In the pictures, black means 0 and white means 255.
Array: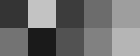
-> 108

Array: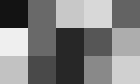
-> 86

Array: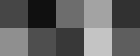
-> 163

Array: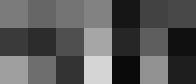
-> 94

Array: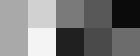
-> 88

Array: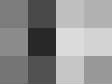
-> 219

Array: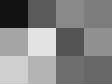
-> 84

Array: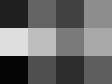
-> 122

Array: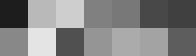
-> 72
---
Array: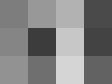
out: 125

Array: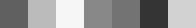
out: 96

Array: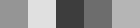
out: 149

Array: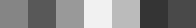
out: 133

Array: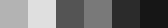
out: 179

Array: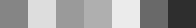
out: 133
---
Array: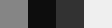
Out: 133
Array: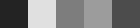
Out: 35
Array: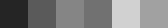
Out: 37
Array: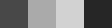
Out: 72
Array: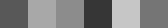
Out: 88
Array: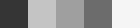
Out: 53
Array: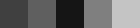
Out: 64
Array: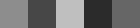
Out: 141
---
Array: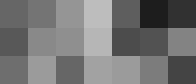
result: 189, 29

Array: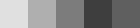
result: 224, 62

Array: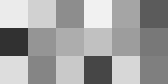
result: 241, 49

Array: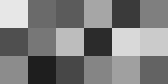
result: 231, 30

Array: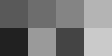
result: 202, 33

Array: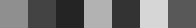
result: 214, 36

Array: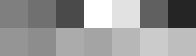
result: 255, 37
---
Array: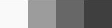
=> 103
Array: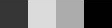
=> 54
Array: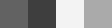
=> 98
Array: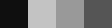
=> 85
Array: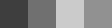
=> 112
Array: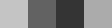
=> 98
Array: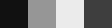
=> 62
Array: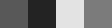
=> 88
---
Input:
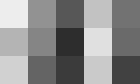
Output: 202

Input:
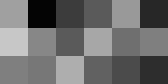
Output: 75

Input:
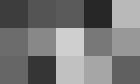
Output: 166

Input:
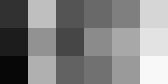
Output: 154

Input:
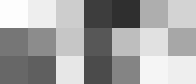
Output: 245

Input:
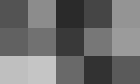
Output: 50

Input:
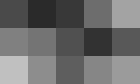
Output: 134
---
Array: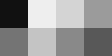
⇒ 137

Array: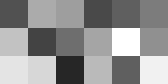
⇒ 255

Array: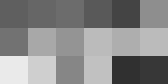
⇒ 174

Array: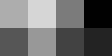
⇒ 66

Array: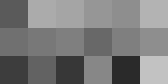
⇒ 127

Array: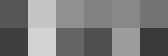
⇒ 156

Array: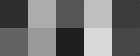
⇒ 217

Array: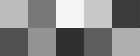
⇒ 93

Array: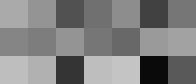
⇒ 154
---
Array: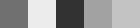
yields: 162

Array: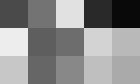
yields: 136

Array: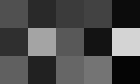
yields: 66

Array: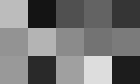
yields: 123

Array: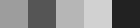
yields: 157

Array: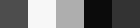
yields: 77
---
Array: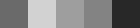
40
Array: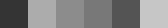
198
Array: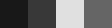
101
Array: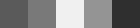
47
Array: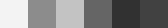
65
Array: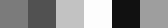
158
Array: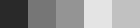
193
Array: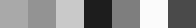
74
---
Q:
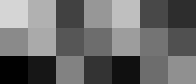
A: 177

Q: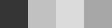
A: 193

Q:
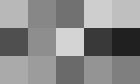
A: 135

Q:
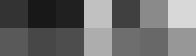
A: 24

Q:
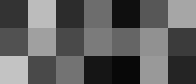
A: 188

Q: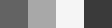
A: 168

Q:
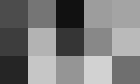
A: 117
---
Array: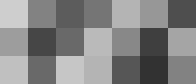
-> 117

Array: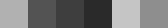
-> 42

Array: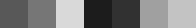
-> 28

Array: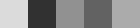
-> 98

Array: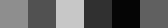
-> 48

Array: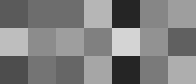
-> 182
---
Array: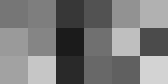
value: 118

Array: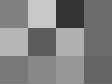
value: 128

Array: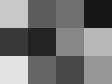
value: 199

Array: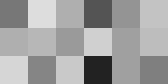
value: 119

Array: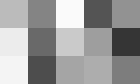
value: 187

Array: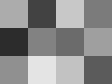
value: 172

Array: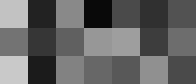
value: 194

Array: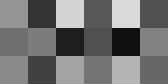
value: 149

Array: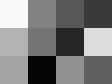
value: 250

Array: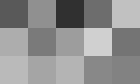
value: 89
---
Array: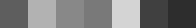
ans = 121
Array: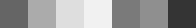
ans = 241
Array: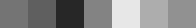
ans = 131
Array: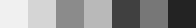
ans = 185
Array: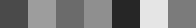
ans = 143
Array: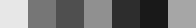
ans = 144
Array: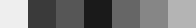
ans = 26
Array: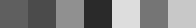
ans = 42
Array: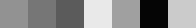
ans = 233
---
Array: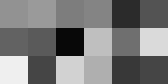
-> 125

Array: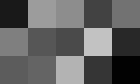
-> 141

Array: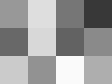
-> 118

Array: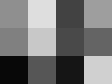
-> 66

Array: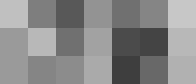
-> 88

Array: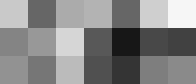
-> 171

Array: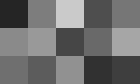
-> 202

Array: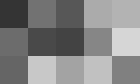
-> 87
